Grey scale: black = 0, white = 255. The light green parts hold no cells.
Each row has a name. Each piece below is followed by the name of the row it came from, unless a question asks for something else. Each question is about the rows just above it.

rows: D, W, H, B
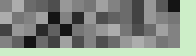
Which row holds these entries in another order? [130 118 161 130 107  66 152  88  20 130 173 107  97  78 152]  D
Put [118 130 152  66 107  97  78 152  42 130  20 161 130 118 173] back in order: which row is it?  W
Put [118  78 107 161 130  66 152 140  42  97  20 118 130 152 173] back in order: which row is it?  H
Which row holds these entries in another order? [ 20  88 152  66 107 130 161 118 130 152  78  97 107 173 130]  D
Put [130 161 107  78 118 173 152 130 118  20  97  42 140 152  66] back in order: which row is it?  H
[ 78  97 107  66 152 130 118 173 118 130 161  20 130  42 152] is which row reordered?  W
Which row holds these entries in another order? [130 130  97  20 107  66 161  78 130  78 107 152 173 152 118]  B

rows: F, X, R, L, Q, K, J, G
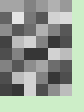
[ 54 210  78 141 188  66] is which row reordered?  G
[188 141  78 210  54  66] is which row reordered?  G
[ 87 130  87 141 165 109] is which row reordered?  K
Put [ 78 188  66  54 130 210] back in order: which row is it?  L
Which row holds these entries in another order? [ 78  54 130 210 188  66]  L
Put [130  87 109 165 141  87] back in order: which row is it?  K
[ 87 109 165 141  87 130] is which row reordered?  K

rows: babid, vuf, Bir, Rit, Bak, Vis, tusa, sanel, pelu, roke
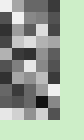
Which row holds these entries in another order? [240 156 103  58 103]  sanel
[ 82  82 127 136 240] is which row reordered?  vuf

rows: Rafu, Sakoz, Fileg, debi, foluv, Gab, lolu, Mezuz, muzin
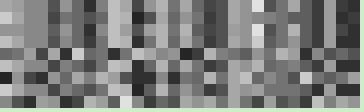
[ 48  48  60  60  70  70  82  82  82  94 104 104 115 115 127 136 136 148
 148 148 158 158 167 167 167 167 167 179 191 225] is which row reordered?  Rafu
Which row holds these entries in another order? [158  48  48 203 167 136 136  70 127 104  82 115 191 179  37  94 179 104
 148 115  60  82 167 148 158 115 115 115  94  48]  Mezuz
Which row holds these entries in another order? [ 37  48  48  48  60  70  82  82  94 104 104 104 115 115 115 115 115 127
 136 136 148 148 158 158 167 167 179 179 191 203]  foluv
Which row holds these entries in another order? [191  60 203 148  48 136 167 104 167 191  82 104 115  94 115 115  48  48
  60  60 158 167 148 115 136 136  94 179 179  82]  debi

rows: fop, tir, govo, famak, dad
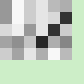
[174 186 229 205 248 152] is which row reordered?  fop
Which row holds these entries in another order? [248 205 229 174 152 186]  fop
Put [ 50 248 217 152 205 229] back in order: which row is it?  tir

